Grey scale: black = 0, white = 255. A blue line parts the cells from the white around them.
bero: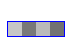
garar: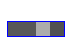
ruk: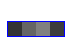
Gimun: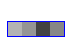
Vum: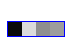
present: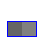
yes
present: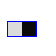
no
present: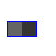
no
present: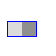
yes
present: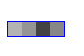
yes
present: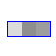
yes
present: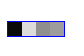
yes

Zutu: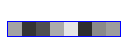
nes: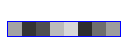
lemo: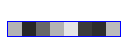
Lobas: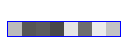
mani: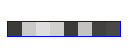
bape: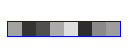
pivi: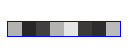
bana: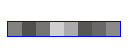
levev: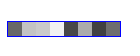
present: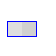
yes
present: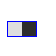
yes

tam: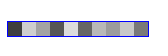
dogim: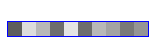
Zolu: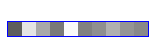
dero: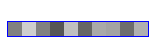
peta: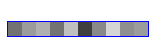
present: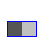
yes
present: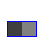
no
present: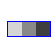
no

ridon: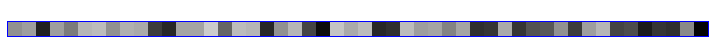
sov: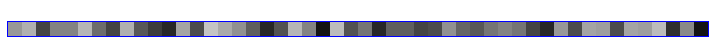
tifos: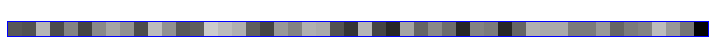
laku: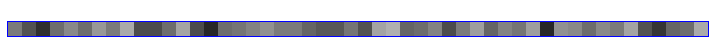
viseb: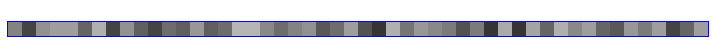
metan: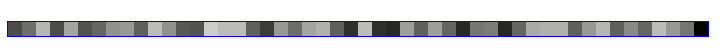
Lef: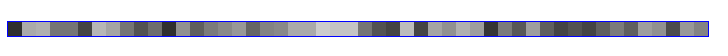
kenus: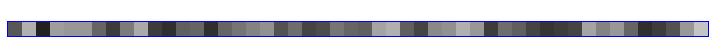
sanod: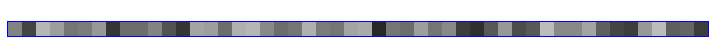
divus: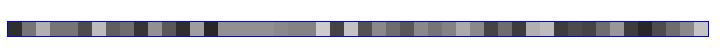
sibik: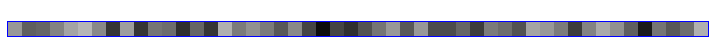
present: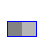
yes
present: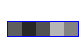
yes
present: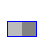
no

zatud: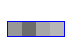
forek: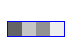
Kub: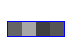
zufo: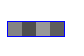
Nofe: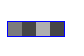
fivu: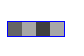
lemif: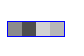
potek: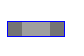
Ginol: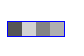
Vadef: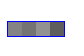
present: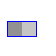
no
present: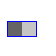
yes
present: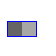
yes
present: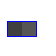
yes
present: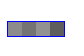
no

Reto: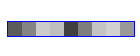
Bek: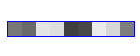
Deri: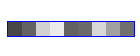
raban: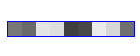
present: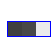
yes
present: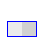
no
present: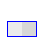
yes

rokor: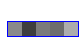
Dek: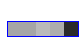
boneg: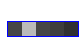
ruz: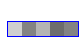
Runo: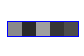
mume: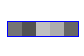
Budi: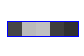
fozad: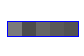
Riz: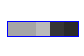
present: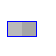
no
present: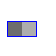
yes
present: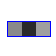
yes

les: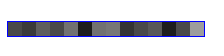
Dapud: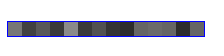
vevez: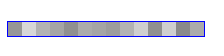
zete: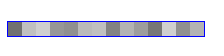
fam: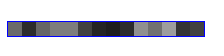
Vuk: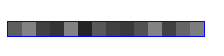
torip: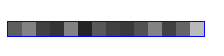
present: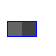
no
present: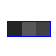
yes
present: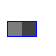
yes
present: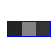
no
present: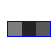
no

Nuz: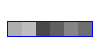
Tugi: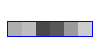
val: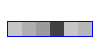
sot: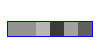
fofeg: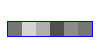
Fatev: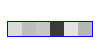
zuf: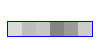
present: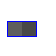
no
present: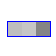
yes
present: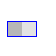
no
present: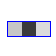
no

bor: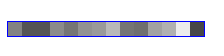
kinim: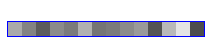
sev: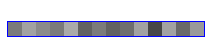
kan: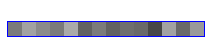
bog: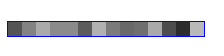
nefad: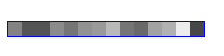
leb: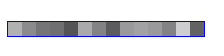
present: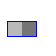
yes
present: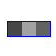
no
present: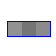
no

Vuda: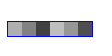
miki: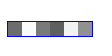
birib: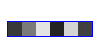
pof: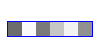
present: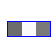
yes
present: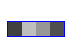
yes
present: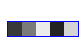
no
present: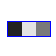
no
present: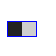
no
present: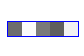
yes

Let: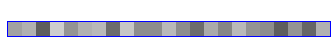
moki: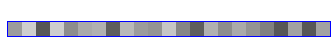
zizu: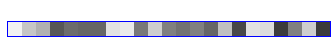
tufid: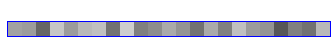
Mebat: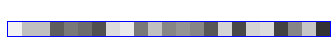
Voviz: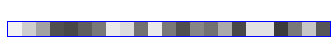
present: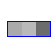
no
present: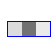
yes
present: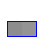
no
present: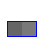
no
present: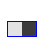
yes

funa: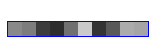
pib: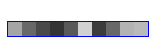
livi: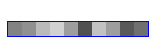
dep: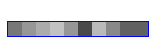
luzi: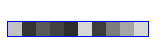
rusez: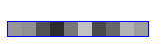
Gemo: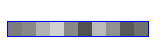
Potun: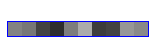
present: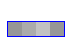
yes
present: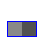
yes
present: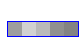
no
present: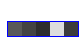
no
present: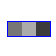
no

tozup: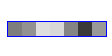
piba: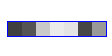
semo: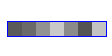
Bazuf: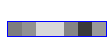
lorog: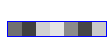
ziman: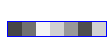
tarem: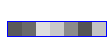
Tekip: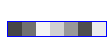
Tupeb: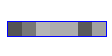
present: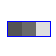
no
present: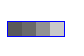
yes
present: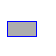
yes
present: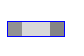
yes
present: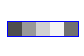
no

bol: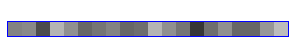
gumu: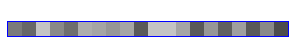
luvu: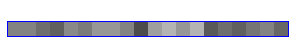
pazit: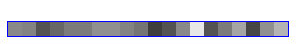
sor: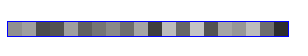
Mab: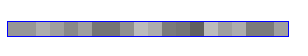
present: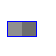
no
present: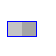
yes
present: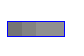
no
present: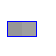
no
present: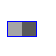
yes
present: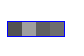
no

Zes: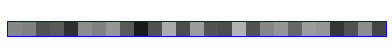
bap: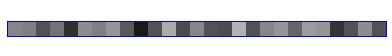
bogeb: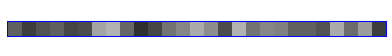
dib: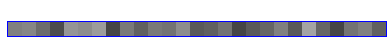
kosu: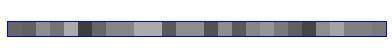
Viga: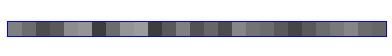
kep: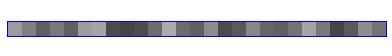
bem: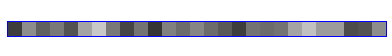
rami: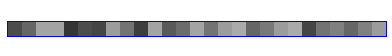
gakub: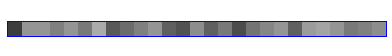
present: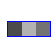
yes
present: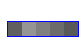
no
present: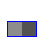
yes

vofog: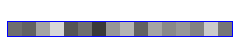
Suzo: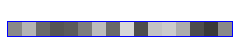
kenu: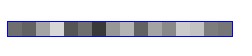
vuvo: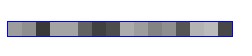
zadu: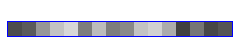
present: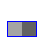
yes
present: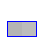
yes
